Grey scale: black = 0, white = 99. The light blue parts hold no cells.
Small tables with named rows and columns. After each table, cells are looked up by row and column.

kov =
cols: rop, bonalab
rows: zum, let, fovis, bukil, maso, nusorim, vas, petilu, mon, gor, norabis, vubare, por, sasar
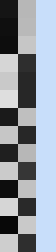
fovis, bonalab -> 77
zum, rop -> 8
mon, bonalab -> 71
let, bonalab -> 72
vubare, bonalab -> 16
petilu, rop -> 77
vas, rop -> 10
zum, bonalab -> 71
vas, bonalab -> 74
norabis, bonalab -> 75

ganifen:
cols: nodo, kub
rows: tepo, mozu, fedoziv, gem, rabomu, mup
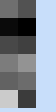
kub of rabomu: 42
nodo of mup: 79
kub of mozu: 0
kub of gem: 57
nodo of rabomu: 38
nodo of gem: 48

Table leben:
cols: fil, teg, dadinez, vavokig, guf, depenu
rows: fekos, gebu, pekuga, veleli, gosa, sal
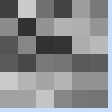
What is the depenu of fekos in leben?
47
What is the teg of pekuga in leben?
52
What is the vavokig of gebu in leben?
69
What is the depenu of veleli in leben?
36
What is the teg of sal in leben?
63
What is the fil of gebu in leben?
54
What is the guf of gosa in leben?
57
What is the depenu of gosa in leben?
57
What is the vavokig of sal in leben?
52
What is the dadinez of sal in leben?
76

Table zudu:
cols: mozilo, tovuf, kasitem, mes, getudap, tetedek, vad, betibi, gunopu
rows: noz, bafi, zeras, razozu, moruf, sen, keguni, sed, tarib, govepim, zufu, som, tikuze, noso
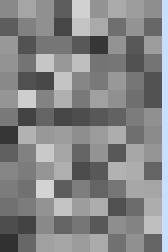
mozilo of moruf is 53
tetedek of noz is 57
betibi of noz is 61
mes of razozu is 59
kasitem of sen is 51
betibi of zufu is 65
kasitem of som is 57
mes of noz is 36
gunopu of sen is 32

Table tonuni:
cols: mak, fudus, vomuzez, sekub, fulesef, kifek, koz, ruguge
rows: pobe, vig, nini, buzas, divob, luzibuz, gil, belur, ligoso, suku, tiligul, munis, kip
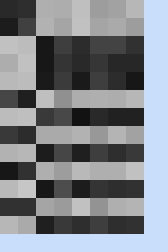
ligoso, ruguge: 22
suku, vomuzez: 68
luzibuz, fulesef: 67
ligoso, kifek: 24
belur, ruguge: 63
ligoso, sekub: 27
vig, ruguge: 61

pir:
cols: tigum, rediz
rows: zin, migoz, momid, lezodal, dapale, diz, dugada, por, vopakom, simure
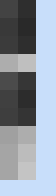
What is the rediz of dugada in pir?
20
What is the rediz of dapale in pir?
21
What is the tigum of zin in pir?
26
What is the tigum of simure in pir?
64
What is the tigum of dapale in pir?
29
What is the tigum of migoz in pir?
22
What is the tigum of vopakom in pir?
64

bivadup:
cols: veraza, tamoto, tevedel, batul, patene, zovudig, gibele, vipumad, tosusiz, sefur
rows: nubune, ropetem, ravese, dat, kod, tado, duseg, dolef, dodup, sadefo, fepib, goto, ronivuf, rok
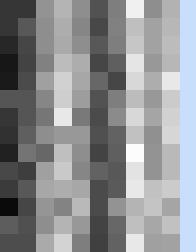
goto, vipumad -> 70
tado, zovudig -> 32
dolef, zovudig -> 31
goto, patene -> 72
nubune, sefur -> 69
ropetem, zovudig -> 28
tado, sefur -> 79
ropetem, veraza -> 21
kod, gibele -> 27

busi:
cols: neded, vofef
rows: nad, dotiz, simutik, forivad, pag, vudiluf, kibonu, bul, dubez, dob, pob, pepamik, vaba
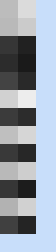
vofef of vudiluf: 92
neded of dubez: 22
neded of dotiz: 72
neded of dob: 72
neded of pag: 26
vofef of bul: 83
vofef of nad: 85
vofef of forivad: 10
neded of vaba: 25
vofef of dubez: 15
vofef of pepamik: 81
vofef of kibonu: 17
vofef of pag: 16

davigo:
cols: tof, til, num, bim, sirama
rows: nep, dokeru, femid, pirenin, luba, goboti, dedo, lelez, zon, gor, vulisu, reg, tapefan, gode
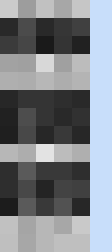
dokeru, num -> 16
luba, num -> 71
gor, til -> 35
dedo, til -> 30
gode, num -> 71
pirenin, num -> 84

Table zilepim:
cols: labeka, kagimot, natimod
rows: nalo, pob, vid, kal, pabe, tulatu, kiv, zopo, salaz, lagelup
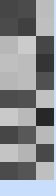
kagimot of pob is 25
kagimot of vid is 79
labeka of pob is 29
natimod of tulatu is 75
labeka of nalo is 27
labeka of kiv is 78
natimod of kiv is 15
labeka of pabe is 71
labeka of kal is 74
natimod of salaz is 28
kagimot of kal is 73
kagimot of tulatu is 31
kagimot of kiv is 72
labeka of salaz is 76
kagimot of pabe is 73

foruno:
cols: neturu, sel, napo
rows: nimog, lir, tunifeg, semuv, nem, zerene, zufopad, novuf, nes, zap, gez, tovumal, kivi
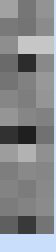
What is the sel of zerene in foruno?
49
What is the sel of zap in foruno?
53
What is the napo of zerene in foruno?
58
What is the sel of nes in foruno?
69
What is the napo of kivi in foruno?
45
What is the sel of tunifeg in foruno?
77
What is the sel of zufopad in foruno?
52
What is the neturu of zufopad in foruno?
58
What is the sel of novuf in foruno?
12
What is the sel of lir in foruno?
45
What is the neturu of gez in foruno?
51
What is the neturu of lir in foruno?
47
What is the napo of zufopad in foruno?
50

